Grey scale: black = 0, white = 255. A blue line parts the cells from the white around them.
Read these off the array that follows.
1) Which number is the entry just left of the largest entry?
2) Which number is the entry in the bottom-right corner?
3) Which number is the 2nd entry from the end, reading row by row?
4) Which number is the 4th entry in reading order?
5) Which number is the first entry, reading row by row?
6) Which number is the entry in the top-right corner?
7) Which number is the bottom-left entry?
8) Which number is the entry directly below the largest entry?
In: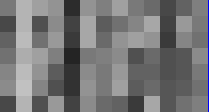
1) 139
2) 127
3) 113
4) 147
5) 121
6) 127
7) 72
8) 180

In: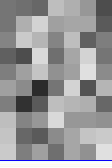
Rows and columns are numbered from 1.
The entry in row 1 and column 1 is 117
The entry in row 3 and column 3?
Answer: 181
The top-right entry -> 77
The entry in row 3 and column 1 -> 133
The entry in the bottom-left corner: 203
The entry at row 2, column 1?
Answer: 117
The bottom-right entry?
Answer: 223
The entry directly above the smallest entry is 195
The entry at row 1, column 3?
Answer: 103
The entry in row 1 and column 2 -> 111
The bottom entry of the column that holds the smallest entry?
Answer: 159
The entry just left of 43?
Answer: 139

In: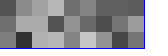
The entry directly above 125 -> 111
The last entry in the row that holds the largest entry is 117
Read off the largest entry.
199
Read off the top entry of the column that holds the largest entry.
132
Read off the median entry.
125
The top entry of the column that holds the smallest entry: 139
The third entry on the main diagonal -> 176
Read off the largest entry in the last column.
155

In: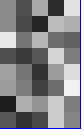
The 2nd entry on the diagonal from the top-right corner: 188
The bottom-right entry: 132
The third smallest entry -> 43
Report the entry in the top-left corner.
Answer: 140
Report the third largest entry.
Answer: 226
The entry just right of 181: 109
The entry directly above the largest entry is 219
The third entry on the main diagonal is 181
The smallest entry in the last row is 50
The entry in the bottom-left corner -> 88
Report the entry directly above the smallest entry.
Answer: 155
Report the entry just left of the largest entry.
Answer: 109

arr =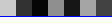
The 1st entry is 203
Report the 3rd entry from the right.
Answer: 22
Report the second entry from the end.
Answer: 166

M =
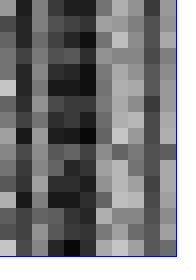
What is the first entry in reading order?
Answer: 153
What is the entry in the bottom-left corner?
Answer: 197
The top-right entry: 153
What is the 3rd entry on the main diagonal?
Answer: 108
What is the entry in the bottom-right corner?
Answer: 108
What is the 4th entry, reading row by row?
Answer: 58
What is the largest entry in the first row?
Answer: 175
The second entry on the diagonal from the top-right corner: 81
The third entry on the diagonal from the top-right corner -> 140
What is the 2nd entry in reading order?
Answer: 30
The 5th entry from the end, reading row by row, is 168
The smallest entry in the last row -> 8
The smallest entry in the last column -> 94
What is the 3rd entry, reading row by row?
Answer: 127
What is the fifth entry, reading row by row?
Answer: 30
